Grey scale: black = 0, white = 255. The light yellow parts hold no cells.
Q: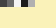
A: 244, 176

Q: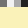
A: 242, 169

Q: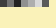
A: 217, 174

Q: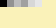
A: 231, 215

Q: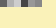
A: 205, 178

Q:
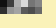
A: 217, 175

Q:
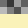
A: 186, 170

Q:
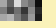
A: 219, 181

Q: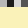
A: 214, 183

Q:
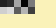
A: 220, 207
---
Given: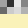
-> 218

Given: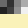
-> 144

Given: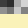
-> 200

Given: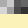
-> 75

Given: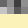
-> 89

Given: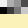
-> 119
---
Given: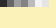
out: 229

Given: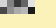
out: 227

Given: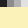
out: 225

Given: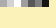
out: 20

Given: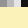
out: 18

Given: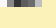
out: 192
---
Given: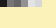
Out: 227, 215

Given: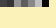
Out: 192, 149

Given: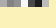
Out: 247, 188

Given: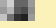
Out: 207, 195

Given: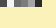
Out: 244, 165

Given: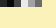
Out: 234, 162

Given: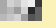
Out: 238, 226

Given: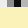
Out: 237, 181

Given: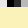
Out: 230, 184

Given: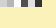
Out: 252, 225
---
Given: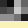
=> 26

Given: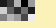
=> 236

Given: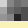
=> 79

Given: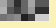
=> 204

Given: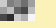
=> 246

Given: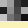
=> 16

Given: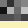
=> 64
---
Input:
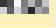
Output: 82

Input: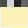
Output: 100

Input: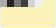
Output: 120

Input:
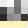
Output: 69

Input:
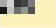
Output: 69

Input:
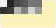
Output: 61

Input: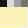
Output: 159
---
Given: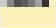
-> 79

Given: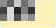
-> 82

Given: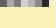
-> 123

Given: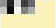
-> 251

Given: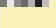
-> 135

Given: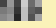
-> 38

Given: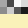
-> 86

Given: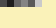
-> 103

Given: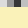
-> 55

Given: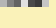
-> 99
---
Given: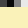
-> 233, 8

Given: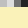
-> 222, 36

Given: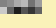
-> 201, 29

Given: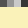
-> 201, 53

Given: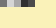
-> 213, 48

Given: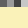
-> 199, 68

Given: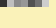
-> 205, 50

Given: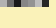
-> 190, 25
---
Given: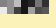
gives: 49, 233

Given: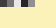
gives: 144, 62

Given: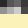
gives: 56, 146

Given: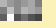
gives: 127, 96

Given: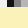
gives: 182, 240

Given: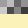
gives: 146, 202

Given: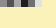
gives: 225, 141

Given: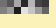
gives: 57, 128

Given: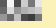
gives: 231, 150

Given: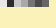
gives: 102, 231
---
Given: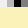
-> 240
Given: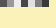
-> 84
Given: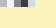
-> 187
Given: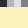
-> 44
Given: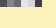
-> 78
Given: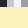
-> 39
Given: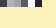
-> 65
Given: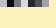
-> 192
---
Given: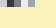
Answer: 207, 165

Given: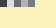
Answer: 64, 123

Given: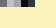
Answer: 111, 53

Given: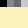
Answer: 3, 201

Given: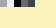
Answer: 165, 67

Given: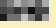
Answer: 96, 156

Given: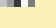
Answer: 196, 124
